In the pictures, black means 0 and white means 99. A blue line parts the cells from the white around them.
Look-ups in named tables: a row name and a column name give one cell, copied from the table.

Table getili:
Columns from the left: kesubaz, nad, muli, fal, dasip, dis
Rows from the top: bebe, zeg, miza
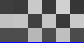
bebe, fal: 22
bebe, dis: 21
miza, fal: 30
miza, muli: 71
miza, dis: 29
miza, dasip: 74
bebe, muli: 78
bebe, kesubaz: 24
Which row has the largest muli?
bebe

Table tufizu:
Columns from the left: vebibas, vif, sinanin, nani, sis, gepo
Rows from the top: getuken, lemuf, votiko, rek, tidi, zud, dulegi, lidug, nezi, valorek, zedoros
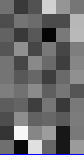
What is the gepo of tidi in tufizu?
52
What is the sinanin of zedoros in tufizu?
87
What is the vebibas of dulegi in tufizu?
49
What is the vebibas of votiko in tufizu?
38
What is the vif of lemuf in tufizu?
45
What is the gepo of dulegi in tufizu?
33
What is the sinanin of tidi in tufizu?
53
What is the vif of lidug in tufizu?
39
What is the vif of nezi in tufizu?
55
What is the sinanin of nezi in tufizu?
38
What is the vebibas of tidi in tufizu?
45
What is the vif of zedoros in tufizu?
4
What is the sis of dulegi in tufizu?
46
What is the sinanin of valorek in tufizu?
52
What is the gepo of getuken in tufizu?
46
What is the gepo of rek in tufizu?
49
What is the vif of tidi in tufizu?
27
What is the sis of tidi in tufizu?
24
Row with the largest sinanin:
zedoros

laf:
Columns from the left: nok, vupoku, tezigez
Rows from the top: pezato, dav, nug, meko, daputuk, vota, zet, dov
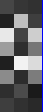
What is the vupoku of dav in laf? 74
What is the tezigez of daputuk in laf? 85
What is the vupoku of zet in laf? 29
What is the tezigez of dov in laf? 16
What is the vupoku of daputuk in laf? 94
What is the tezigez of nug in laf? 80
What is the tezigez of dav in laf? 24
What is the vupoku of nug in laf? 26
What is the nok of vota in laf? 54
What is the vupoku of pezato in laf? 21
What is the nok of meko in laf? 61
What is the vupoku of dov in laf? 19
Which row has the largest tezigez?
daputuk

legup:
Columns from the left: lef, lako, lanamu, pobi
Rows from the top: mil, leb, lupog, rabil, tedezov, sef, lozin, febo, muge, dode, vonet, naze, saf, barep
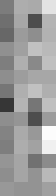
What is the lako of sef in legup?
61
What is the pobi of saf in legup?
72
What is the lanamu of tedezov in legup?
53
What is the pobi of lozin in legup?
68
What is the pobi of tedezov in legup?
74
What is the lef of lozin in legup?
46
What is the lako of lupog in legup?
60
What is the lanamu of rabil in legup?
75
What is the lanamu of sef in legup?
65
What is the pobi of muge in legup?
60
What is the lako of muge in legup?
58
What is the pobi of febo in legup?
74
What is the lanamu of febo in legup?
46
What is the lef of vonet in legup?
49
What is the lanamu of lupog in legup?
55
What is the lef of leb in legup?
43
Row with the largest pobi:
dode

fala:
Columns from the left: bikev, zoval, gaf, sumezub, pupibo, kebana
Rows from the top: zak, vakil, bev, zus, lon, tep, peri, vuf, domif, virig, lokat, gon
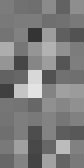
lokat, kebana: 50
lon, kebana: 49
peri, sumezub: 51
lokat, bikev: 47
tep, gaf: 84
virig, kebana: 34
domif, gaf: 47
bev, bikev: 45
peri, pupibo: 62
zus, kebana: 48
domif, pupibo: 46
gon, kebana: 47
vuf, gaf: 40
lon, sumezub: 61
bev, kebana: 32
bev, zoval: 50
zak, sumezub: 54
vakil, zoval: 48
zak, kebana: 55
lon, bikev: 58

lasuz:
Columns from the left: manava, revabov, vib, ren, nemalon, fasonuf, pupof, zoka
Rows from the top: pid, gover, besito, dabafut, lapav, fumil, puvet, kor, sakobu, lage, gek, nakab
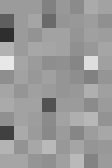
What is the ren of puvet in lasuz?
60
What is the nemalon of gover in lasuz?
58
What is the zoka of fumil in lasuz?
58
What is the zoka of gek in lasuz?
59
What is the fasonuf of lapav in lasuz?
52
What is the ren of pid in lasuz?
50
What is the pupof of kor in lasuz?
54
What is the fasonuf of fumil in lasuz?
55
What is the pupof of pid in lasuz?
66
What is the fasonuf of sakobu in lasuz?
68
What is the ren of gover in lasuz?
41
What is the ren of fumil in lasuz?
62
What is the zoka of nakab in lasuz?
60
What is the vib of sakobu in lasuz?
61

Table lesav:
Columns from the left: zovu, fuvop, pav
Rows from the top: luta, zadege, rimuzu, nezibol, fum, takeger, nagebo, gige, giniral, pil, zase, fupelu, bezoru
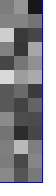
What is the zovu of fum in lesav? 27
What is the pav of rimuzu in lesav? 27
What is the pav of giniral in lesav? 29
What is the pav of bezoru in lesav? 47
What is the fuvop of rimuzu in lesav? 22
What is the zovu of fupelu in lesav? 48
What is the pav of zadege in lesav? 45
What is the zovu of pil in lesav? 45
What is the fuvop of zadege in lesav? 51
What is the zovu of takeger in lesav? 84
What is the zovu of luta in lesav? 48
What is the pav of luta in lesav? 9
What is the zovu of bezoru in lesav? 53
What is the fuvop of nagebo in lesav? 41
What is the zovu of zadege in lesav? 51

